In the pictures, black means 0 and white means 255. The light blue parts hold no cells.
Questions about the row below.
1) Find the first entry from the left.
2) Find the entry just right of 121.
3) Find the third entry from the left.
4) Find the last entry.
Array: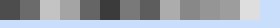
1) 77
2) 93
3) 195
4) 222

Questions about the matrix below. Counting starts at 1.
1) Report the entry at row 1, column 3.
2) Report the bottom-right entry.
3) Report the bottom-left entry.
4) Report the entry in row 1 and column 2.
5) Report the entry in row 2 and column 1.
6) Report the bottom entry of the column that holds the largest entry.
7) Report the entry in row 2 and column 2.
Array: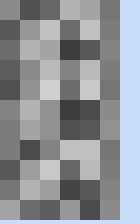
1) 102
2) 139
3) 164
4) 81
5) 88
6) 94
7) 151

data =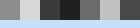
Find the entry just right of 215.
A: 58
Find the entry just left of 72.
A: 194
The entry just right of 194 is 72

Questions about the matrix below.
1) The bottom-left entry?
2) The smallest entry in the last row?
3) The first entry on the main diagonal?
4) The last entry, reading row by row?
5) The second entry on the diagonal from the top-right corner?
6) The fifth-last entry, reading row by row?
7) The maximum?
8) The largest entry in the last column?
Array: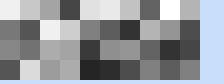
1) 85
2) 37
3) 240
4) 128
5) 149
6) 45
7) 255
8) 180

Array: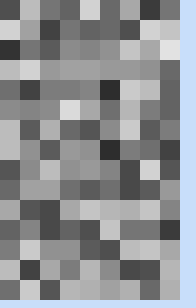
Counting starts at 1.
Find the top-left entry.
79
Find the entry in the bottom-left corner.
111
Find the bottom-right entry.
176
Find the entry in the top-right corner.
117
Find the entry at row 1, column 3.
117
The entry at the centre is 145
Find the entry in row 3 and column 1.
51
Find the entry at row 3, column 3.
91
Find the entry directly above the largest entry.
196
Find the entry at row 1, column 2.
188
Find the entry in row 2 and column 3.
66
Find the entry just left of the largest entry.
168
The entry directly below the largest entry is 105
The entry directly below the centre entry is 153
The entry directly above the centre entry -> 85
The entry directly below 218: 105
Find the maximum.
226
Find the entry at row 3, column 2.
117
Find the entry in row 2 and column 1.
210
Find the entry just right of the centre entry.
45

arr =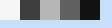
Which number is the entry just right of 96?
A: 19
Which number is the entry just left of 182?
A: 62

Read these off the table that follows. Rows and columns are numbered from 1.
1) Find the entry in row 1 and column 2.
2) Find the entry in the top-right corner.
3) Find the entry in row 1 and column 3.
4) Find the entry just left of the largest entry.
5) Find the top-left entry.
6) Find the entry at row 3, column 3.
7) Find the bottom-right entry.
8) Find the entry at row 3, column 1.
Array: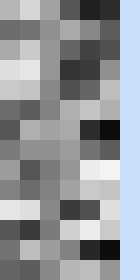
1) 214
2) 45
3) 162
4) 236
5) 182
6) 150
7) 150
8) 169

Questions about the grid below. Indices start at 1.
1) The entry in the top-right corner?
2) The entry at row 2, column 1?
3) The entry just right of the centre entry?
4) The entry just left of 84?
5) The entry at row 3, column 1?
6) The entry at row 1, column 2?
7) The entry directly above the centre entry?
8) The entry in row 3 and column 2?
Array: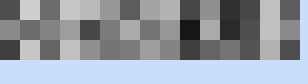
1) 92
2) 138
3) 151
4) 116
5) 63
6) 206
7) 164
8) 198
